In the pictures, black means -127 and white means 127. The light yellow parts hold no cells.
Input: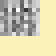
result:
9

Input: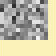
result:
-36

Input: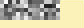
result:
92

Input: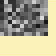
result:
-78

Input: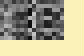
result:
-17
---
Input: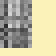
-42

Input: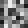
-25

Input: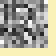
47

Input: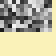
62

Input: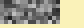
-12

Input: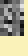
16

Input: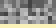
-46

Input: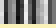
99
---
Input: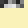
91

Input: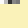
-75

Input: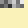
-77

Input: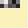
-50

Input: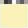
-43

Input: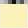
-28

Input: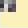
-61

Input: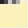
74

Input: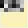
36
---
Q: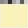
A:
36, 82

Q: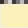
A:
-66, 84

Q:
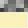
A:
-1, 70

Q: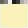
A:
-98, 112

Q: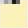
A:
58, 88

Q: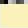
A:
36, 83

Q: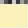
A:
74, 74

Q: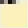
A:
-116, 96

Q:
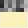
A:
41, 70

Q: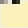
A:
103, 103
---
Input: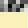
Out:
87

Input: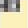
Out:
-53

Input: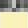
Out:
-39

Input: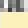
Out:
109

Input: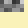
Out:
49

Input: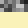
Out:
-26

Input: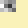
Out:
36

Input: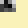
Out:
-108

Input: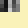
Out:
-109

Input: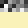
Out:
-94
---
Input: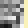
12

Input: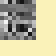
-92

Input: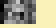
-30

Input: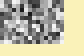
0

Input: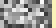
62
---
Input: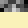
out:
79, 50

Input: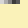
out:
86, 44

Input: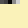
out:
80, 9

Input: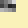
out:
86, 54

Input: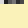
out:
90, -11

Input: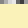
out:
103, 88

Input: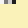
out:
116, 79

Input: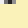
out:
112, 16
